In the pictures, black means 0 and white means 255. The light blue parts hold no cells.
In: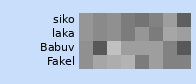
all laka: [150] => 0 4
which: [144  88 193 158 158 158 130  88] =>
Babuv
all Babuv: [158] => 3 4 5

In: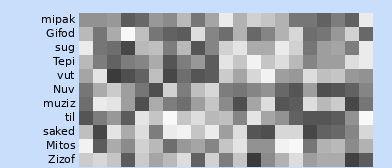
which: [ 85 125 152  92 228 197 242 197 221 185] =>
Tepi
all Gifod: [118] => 1 5 17
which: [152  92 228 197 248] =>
til
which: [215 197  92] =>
Zizof
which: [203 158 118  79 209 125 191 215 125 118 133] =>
Nuv

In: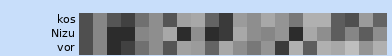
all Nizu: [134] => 1 4 13 19
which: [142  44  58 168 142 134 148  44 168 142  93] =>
Nizu
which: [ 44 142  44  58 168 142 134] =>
Nizu
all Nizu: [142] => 5 8 12 17 21

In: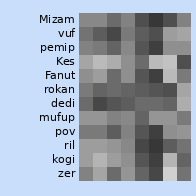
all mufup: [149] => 0 1 5 6
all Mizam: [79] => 4 6
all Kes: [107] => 4
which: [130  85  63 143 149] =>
pov
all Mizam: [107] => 2

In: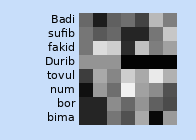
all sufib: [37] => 3 4
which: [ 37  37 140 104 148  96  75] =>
bor
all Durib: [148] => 0 1 2
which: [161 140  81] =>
num

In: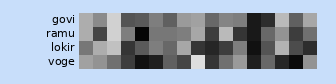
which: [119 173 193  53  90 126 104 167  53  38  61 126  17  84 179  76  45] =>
lokir
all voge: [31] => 5 12
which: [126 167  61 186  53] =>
ramu
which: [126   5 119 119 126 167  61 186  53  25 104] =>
ramu
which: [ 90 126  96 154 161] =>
govi

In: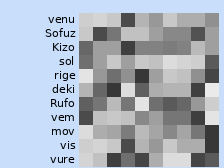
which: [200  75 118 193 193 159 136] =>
Sofuz
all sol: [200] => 2 4
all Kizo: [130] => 4 5 7
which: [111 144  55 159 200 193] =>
rige
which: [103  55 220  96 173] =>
deki

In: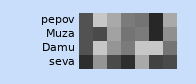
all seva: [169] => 4
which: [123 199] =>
Damu
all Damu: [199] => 1 4 5
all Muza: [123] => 4
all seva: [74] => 2 6
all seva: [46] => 0 3
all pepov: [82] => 0

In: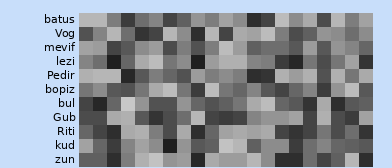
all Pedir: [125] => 5 9 11
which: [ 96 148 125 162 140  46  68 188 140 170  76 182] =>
batus
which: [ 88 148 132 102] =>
mevif
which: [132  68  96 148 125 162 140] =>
batus
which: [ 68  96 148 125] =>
batus
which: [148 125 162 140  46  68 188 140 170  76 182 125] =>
batus

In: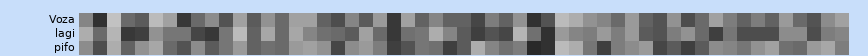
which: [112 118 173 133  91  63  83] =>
lagi
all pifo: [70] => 18 41
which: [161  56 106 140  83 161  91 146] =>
Voza
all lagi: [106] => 1 14 18 21 44

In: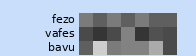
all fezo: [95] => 1 3 5 6
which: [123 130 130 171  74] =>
bavu
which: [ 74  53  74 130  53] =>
vafes
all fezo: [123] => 0 2 4
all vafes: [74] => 0 2 6
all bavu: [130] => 3 4

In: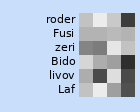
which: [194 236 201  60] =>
roder
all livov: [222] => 2
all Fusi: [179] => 0 1 3
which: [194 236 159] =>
Laf

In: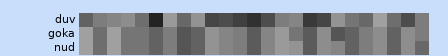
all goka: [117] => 3 4 15
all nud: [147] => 9 15
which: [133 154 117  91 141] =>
goka

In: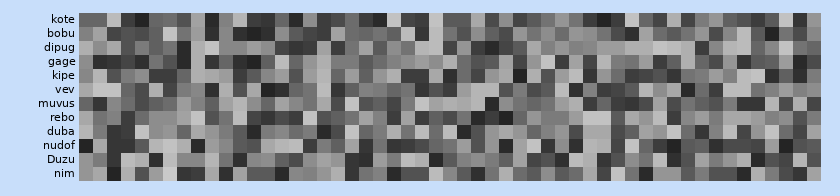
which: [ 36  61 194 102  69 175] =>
kote
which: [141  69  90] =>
kote
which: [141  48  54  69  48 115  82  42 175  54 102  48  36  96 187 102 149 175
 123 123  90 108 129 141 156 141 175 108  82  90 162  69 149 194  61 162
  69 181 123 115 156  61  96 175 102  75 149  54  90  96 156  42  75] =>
gage
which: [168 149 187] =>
rebo
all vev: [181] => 28 29 40
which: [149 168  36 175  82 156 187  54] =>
kipe
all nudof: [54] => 2 3 20 22 33

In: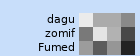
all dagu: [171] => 1 2
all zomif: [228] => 1
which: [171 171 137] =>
dagu
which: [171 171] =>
dagu

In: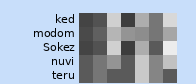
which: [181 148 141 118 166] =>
modom
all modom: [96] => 1
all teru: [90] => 0 2 3 6

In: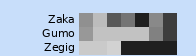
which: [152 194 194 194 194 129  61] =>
Gumo
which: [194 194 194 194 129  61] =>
Gumo
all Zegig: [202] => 0 1
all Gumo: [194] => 1 2 3 4
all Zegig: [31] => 3 4 5 6
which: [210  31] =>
Zegig
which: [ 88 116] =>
Zaka

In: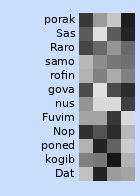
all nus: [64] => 3
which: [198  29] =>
porak
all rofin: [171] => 2
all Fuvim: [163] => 0 1

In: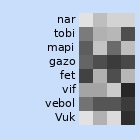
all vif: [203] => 2
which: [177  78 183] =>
fet

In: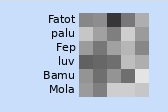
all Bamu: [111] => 1 3
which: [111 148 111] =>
Bamu
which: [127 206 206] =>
Mola
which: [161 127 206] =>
palu
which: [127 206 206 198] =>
Mola

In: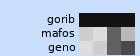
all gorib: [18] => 0 1 2 3
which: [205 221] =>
mafos
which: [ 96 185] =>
mafos
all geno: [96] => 2
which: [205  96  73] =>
geno
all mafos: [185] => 3

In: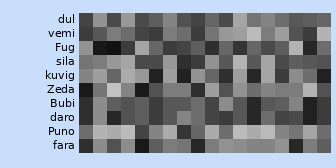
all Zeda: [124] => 6 7 14 15
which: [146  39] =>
fara
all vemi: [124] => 2 6 13
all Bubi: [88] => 6 7 11 13
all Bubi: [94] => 2 4 14
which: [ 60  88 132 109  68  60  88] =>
daro

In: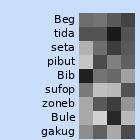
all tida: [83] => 0 1 3
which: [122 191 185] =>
sufop
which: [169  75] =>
gakug

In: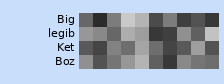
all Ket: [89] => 0 7
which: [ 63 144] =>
legib

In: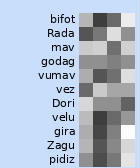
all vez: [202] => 1
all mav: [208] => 1 3
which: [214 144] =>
Dori
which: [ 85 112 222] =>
vumav
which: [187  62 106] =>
velu
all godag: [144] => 0 1 3

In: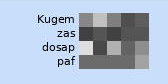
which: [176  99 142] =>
dosap
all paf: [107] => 0 1 2 3
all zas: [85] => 1 3 4
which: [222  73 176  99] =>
dosap
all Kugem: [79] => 3
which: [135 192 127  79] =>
Kugem
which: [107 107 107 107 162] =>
paf

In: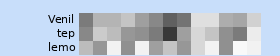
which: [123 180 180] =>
Venil
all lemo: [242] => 2 4 9 12
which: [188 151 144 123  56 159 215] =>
tep

